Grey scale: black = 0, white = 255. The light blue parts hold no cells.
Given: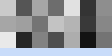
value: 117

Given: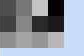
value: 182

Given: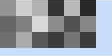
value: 60

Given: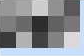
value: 217

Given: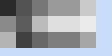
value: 167

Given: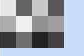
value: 66

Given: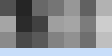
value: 191

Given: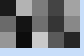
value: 38
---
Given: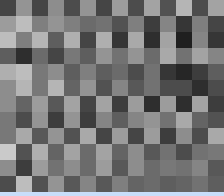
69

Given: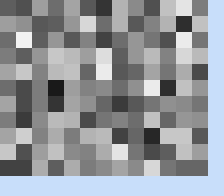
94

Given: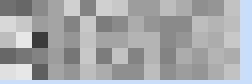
111

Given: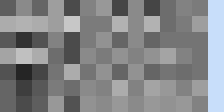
94

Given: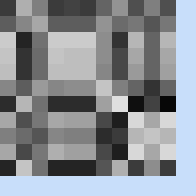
59

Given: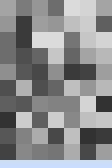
164

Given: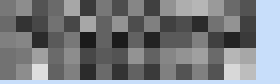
120

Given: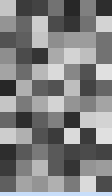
197
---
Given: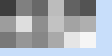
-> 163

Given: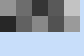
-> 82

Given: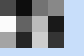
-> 187

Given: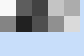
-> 144

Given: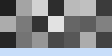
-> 94

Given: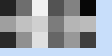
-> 181

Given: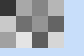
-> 148

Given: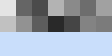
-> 131

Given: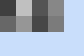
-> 71

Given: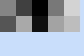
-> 163
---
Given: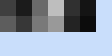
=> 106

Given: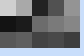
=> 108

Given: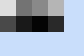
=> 137

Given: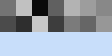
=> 10

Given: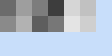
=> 125

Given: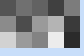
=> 154

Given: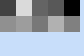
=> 100
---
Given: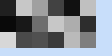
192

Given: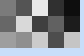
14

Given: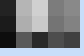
137

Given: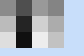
132

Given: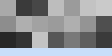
202

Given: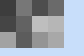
106
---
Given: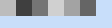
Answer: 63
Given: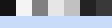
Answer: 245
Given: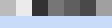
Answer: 235
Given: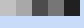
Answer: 169
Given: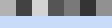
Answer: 66
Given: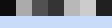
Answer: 170
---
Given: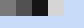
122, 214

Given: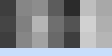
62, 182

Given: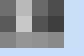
111, 137

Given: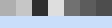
176, 77

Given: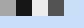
166, 83

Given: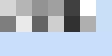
214, 174

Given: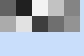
98, 148
